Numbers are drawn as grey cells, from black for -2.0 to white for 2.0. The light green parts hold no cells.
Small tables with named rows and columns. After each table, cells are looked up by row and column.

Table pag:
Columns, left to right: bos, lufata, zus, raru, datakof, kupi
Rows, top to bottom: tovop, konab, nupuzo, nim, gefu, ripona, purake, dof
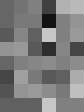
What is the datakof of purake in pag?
-0.1
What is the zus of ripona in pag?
-0.1
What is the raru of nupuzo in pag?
1.1
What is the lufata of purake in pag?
0.3
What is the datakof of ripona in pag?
-0.5
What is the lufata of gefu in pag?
0.0
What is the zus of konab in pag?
-0.1
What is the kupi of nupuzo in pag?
0.4
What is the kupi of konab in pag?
0.3
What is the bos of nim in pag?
0.3
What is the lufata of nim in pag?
0.4

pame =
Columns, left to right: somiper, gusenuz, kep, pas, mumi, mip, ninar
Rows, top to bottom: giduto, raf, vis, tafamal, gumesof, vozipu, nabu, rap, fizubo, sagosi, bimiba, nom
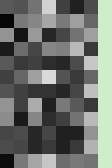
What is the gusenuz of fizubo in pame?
-1.6
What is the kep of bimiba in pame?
-1.4
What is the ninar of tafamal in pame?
-1.1
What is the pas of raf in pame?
0.6
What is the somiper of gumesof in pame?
-0.6
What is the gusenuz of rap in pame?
-1.0
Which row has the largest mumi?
tafamal

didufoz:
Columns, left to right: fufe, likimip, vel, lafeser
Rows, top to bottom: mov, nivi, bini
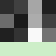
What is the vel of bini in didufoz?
1.9
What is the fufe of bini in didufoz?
-1.5
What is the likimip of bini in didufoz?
-1.2
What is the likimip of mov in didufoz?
-1.0
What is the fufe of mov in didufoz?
-1.3
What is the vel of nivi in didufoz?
0.7
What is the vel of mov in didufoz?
0.6
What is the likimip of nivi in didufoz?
-1.6
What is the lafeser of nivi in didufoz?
-1.0
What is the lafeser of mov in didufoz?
-1.5
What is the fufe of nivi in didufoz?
-0.3

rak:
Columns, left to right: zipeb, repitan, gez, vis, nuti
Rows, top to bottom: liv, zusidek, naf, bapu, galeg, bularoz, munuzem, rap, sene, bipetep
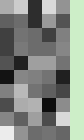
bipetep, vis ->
-0.2
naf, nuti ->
0.0
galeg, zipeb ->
-0.7
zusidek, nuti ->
-0.7
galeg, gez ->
0.5
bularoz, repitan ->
0.1
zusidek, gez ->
-1.3
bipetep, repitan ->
0.3
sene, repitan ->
-0.5
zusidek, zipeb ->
-0.5
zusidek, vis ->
0.4
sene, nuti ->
1.4
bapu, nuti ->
0.1
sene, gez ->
0.5

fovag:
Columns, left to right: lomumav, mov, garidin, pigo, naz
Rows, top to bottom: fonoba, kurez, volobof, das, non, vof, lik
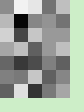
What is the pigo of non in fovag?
0.0
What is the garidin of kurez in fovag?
0.1
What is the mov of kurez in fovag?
-1.9
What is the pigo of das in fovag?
0.4
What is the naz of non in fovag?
-0.5
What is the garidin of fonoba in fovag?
1.6
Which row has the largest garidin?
fonoba

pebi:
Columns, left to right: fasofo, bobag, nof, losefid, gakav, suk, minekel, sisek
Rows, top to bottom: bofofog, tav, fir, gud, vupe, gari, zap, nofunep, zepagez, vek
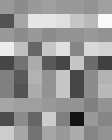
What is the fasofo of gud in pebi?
1.7
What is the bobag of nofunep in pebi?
0.5
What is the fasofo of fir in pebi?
0.4
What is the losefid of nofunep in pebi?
0.4
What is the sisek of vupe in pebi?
-1.0
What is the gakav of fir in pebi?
0.3
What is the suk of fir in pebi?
0.3
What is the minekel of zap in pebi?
0.2
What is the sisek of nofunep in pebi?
0.3
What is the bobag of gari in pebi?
-0.6
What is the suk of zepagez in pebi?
-1.7
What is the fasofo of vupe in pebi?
-0.9
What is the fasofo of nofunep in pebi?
0.6
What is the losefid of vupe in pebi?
-0.6

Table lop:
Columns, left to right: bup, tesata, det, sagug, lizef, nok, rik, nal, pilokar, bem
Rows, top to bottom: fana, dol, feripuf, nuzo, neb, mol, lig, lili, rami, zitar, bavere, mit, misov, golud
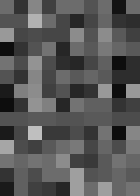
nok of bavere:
-0.1
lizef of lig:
-0.7
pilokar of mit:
-0.2
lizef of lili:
-1.4
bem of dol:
-1.3
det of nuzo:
-0.7
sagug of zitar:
-1.1
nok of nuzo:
-0.3
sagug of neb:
-0.8
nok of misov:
0.5
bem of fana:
-0.3
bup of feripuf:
0.4
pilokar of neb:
-1.8
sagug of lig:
-1.0
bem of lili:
-1.0
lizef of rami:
-0.7

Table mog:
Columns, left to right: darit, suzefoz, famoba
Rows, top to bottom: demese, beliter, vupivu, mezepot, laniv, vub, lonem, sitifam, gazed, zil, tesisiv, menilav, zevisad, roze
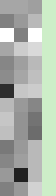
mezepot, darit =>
0.6
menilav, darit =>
0.1
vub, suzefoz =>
0.6
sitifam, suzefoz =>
0.4
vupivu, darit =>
2.0
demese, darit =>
0.6

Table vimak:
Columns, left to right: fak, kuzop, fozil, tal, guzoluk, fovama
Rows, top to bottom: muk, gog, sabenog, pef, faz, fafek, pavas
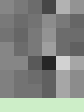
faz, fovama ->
0.6
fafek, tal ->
-0.5
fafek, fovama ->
0.2
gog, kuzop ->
-0.3
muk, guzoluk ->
0.8
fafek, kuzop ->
-0.2
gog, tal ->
0.2
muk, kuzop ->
-0.1
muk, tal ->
-0.9
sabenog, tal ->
0.3
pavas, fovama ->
0.2
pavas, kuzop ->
-0.2
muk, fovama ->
0.3
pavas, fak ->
0.0
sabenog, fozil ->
-0.1
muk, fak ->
0.1
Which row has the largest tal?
pef

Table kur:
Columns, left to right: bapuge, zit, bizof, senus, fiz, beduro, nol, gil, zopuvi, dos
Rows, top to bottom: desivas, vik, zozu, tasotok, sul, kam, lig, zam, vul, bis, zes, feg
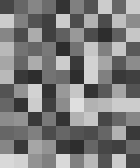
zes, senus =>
0.3
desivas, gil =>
1.2
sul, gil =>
0.6
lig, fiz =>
0.4
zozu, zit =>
-0.8
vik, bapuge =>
1.2
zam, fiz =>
0.2
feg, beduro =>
0.0
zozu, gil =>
-1.3
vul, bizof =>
-1.1
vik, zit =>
0.0
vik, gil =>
-0.8
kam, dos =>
-1.0
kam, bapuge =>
0.9
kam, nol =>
1.3
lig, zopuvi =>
0.6
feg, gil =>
-0.7
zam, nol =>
0.8
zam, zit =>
-1.2
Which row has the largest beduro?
zam

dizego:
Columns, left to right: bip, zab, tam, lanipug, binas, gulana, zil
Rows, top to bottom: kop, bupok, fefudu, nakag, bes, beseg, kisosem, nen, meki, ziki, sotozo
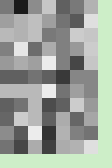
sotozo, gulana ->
0.8
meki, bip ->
-0.4
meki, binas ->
0.7
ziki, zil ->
-0.2
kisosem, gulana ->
0.5
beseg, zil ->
0.1
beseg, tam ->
-0.2
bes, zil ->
1.1
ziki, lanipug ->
-1.2
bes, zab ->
0.7
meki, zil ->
0.6
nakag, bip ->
0.0
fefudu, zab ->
0.8
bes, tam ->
0.5
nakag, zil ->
1.2
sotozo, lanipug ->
-1.0
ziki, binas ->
0.8
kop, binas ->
-0.5
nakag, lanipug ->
0.7

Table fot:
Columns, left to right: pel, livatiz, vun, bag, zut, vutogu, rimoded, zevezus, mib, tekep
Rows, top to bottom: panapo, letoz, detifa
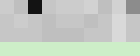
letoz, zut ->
1.1
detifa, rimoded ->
1.1
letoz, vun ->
1.1
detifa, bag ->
1.0
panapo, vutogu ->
1.2
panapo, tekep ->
0.2
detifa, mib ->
1.4
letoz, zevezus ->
1.1
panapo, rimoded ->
1.3
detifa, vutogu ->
1.0
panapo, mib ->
1.3

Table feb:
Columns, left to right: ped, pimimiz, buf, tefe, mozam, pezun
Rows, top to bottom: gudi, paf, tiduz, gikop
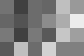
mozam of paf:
0.7
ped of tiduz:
-0.1
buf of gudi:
-0.3
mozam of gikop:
0.0
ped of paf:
-0.4
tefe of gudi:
-0.4
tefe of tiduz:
-0.6
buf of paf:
-0.3
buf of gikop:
-0.3
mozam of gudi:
1.0
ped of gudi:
-0.2
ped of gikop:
-0.6
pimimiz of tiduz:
-1.0
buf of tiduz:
-0.1
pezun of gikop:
0.0
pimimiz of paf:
-0.7
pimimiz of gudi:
-1.0
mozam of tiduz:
1.1
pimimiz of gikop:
1.0
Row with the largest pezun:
paf

